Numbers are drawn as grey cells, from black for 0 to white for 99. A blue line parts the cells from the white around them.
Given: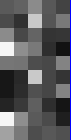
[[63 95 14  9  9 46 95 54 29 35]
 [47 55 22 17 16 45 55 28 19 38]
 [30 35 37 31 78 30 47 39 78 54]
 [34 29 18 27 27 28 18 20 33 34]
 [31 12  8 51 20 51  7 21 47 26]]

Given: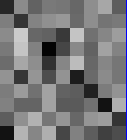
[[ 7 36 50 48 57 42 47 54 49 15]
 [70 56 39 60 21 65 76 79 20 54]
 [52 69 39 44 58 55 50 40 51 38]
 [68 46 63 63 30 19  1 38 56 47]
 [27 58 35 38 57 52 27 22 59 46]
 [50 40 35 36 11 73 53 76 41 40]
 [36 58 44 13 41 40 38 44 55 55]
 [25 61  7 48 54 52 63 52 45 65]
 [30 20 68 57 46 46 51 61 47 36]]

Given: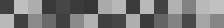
[[72 25]
 [25 74]
 [54 67]
 [41 22]
 [25 27]
 [54 23]
 [69 21]
 [25 66]
 [27 71]
 [68 23]
 [23 72]
 [39 26]
 [51 69]
 [28 50]
 [64 72]
 [52 75]]

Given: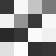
[[87 16 94 21]
 [98 21 57 96]
 [19 97 22 76]
 [21 93 96 47]]

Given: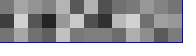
[[45 24 47]
 [65 81 64]
 [44 33 57]
 [37 14 51]
 [75 59 70]
 [47 78 34]
 [49 31 69]
 [49 19 31]
 [42 72 44]
 [68 81 47]
 [55 43 59]
 [35 62 51]
 [48 59 45]]

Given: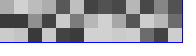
[[79 23 67]
 [76 23 81]
 [22 56 73]
 [78 26 67]
 [26 79 34]
 [23 48 74]
 [81 71 26]
 [81 81 32]
 [79 65 28]
 [80 33 71]
 [42 80 28]
 [26 71 52]
 [80 42 32]]

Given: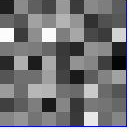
[[52 25 60 33 15 47 98 40 12]
 [58 36 42 43 68 50 23 33 54]
 [45 49 71 43 11 48 55 63 37]
 [53 10 70 62 66 40 97 53 27]
 [42 52 44 26 23 22 49 70 59]
 [22 21 41 10 57 15 65 58 23]
 [90 47 79 36 52 57 28 19 53]
 [42 45 41 51 24 54 23 31 49]
 [52 40 33 63  2 13 82 34 36]]

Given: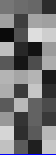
[[75 83 59 35 67 70 34 74  4 62 46]
 [35 18 20 72 23 64  8 15 31 24 42]
 [12 35 38 38 77 70 30  7 86 64 40]
 [77 71 22 29 17 10 67 60 80 62 17]]

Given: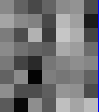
[[35 55 38 47 54 48 64 53]
 [ 3 30 54 26 44 30 53 38]
 [55 30  1 16 39 69 50 28]
 [35 37 49 46 36 23 28 39]
 [74 58 46 51 66 77 72 54]
 [64 56 49 55 61 68 62 57]
 [73 29 38 52 42 26 10 29]]
